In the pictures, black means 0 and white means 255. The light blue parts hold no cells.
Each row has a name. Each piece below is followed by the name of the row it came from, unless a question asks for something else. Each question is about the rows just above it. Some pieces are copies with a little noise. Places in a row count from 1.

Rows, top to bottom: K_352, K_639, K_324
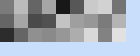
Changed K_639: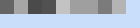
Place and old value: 7, [151]
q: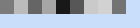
K_352

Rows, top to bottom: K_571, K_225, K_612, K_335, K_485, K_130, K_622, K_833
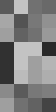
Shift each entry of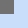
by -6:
[107]
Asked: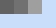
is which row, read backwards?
K_833
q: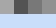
K_225
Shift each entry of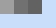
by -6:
[153 107  92]
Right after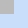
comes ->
[159]

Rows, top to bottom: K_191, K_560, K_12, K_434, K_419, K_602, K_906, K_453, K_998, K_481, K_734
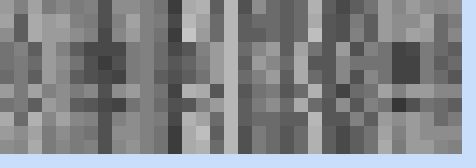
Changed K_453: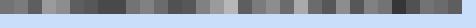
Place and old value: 9, [67]
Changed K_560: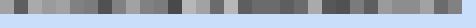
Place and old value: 33, [123]
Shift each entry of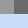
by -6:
[149 101]
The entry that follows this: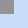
[129]
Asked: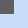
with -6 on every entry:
[88]
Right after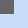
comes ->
[123]

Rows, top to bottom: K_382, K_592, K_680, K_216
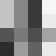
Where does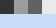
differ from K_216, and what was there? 1, [44]
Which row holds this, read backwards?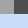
K_680
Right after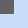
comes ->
[234]
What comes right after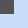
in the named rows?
[121]
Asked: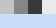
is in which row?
K_592

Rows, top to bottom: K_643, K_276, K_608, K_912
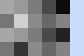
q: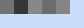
K_912
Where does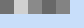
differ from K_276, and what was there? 1, [118]

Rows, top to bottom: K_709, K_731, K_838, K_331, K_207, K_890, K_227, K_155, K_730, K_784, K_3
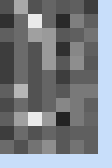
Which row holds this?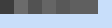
K_784
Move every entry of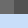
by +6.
[113  88]
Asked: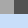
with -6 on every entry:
[162  76]
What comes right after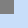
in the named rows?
[95]

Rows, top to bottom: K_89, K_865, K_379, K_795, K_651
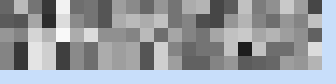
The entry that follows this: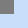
[144]
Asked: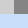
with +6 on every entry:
[213 138]
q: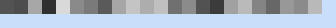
K_865
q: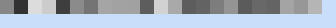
K_651
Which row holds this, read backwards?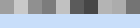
K_89
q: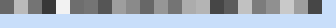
K_89

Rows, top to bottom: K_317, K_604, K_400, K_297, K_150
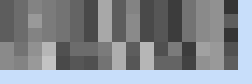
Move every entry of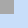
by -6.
[162]
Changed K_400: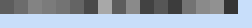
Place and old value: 11, [73]
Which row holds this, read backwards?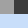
K_297
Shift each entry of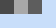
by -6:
[ 67 162  87]

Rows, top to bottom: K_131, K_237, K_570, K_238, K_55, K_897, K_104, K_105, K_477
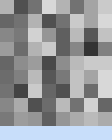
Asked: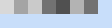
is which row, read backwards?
K_237
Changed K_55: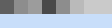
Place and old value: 1, [102]
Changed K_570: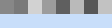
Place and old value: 4, [149]
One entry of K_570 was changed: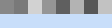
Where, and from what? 6, [186]
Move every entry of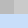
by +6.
[192 208]
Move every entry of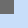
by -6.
[102]

